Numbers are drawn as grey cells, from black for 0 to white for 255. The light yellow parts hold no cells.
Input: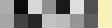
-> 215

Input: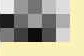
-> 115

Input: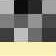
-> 39

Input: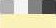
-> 131

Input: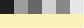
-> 103

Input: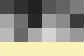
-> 33

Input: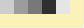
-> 120

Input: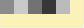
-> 114
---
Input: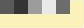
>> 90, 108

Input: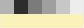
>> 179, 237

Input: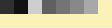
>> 47, 168

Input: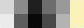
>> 215, 179

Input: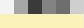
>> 243, 207

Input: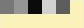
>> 120, 93
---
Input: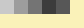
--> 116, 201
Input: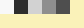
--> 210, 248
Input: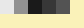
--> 26, 232
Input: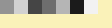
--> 110, 242
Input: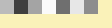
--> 250, 250
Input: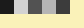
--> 82, 210
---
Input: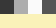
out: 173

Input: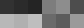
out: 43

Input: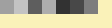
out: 195

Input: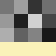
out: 159

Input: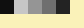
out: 198

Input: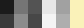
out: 117

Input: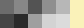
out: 135

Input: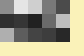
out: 229

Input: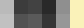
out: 60

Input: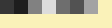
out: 30
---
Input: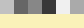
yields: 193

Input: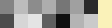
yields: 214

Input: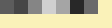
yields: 165

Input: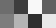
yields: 233

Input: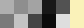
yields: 195

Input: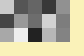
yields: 210
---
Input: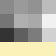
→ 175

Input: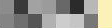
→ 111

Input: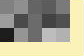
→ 74

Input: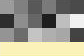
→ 142

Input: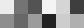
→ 104

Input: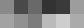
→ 145

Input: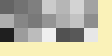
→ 134

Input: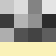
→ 180

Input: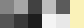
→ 57

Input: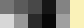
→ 152
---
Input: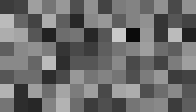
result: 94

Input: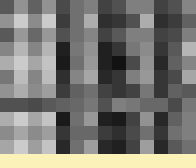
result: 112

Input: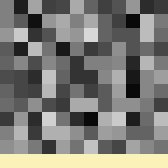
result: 115

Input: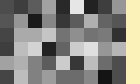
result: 77

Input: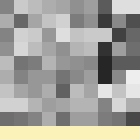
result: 72
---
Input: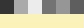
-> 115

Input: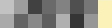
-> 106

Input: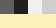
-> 206

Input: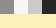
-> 38

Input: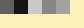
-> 134

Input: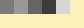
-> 60

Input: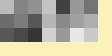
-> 195

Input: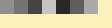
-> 196

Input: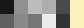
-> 174

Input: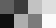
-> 222
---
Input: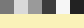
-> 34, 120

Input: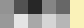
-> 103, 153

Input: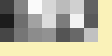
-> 98, 70

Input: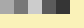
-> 53, 169

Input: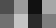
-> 167, 113

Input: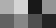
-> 148, 98
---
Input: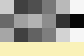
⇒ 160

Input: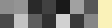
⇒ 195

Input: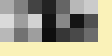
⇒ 158

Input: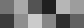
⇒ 143

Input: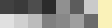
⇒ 208

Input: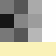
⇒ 134
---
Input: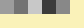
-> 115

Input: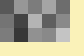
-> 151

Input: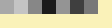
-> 196

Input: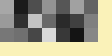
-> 27

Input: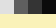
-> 95

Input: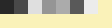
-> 73

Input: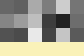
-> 96

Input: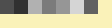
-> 49
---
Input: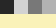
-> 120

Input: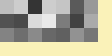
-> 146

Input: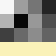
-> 140

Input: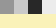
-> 40

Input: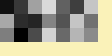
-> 181

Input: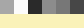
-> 119

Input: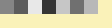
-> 112

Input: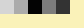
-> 124

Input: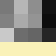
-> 101
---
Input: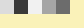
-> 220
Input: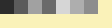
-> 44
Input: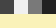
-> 68
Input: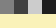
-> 128
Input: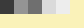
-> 58
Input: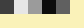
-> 62
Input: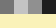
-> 117
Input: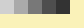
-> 208
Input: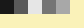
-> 24
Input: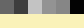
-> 102
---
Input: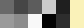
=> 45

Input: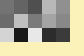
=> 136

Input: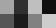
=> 205

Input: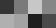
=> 74

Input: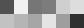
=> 47

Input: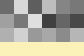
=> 72
